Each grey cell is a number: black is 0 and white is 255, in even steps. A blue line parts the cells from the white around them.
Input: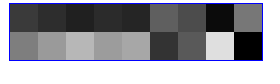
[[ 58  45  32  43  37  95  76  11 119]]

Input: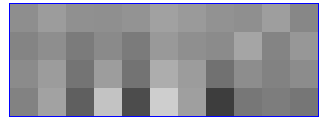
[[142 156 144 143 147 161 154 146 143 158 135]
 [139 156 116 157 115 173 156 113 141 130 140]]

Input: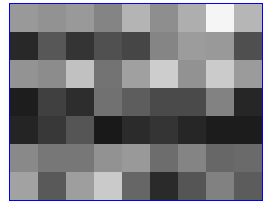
[[153 146 153 132 180 142 174 245 182]
 [147 140 193 115 160 205 146 203 155]
 [ 36  56  85  25  43  52  38  28  28]
 [162  89 158 202 102  42  85 129  92]]

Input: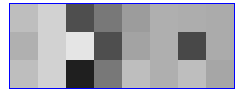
[[190 210  78 120 156 175 173 171]
 [190 210  31 120 190 175 190 166]]

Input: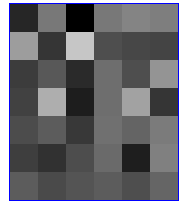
[[ 38 120   0 120 132 126]
 [ 60  88  42 110  78 148]
 [ 76  92  56 112 100 123]
 [ 92  74  84  92  78 101]]

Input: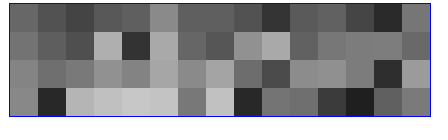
[[103  82  68  88  95 138  95  95  82  52  90  97  69  42 118]
 [132 111 121 145 131 166 138 164 109  75 140 144 124  46 155]]

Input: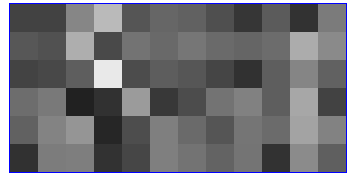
[[ 66  66 134 186  85 102  97  79  54  91  50 123]
 [ 67  72  94 233  76  93  86  69  49  94 133  97]
 [ 97 131 149  38  77 127 106  85 117 107 163 130]]

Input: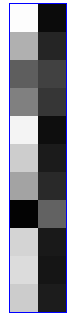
[[253  11]
 [ 94  65]
 [244  14]
 [163  41]
 [212  25]
 [204  28]]

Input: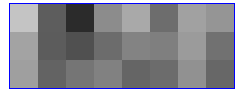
[[196  93  43 140 169 109 161 149]
 [159  99 117 129 101 108 145 103]]
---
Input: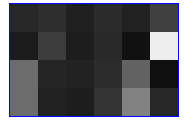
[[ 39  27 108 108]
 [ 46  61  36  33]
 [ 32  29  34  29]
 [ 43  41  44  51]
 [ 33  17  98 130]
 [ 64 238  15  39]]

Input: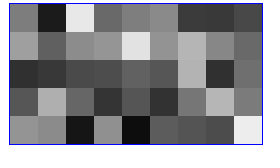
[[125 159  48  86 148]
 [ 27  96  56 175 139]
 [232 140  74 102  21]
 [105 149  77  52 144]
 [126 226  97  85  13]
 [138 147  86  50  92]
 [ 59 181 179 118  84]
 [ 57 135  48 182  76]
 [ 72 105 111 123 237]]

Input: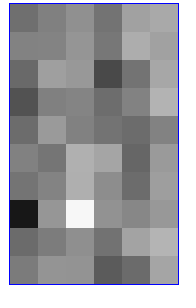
[[111 130 105  82 108 129 116  23 107 123]
 [128 131 159 128 154 117 131 150 124 148]
 [144 149 152 132 129 176 175 247 143 147]
 [115 119  73 109 115 165 141 146 114  91]
 [161 173 115 130 108 102 108 135 163 107]
 [169 161 167 179 130 154 158 152 180 165]]

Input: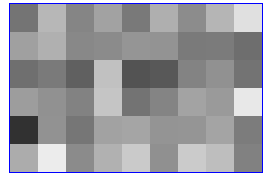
[[116 160 111 157  49 172]
 [183 176 122 145 146 236]
 [133 136  96 130 118 139]
 [162 139 193 197 162 177]
 [121 149  83 115 165 202]
 [175 147  88 132 148 144]
 [140 122 131 163 149 203]
 [181 123 145 154 164 190]
 [224 110 115 232 124 129]]

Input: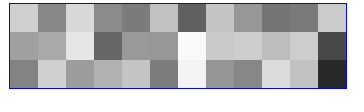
[[207 160 131]
 [136 169 208]
 [216 230 156]
 [139 102 177]
 [123 153 196]
 [193 151 125]
 [ 97 249 243]
 [196 201 149]
 [151 206 135]
 [117 189 220]
 [122 205 193]
 [203  72  41]]

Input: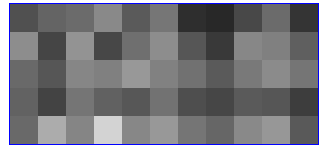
[[ 80 141 105  98 105]
 [100  69  86  67 172]
 [107 147 134 117 133]
 [137  71 128  97 211]
 [ 90 111 152  87 135]
 [118 141 129 114 152]
 [ 46  86 113  78 117]
 [ 40  57  90  70 102]
 [ 72 135 121  90 137]
 [107 128 139  86 151]
 [ 52  95 117  61  89]]
